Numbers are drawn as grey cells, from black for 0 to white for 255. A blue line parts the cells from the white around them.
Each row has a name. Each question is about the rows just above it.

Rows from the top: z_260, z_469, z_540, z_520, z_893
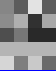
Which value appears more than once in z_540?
[41]
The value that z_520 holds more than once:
[181]
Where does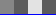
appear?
z_260

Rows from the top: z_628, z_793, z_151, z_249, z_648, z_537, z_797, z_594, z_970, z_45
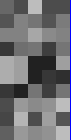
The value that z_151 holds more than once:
[130]
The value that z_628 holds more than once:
[76]
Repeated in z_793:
[84]
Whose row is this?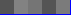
z_793
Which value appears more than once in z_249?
[117]
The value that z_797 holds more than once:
[117]

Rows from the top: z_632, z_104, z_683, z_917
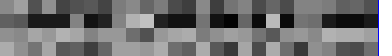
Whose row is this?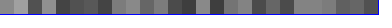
z_632
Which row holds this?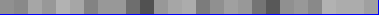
z_683

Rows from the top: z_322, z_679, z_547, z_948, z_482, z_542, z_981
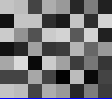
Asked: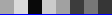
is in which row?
z_482
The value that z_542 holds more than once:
[68]
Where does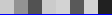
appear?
z_547
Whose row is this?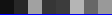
z_948

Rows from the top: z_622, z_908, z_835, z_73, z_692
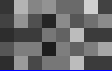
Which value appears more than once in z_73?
[126]
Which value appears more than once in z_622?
[106]
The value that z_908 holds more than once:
[139]
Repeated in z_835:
[59]
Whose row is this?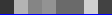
z_622

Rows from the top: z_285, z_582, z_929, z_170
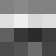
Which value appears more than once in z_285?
[130]
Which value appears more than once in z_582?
[223]
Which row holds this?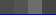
z_170

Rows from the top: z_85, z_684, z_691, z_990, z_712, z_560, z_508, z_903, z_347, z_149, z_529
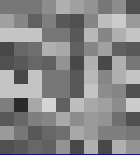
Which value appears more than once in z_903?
[168]
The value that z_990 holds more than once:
[96]

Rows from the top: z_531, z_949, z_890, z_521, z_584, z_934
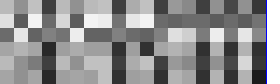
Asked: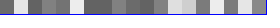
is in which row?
z_890
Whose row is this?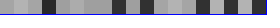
z_521
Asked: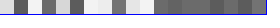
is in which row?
z_949

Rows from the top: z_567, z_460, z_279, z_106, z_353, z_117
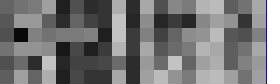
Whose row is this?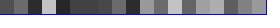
z_353
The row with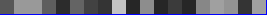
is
z_460

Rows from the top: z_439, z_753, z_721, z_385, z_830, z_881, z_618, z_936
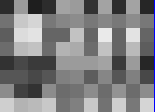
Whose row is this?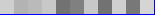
z_936
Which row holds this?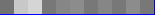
z_753
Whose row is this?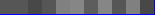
z_881
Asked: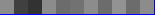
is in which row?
z_618

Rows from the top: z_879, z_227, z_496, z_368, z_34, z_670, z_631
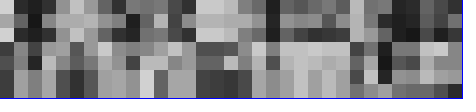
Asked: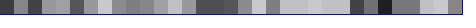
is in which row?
z_368
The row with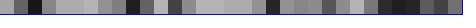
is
z_227
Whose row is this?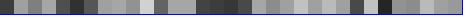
z_670
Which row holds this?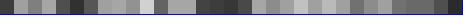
z_631

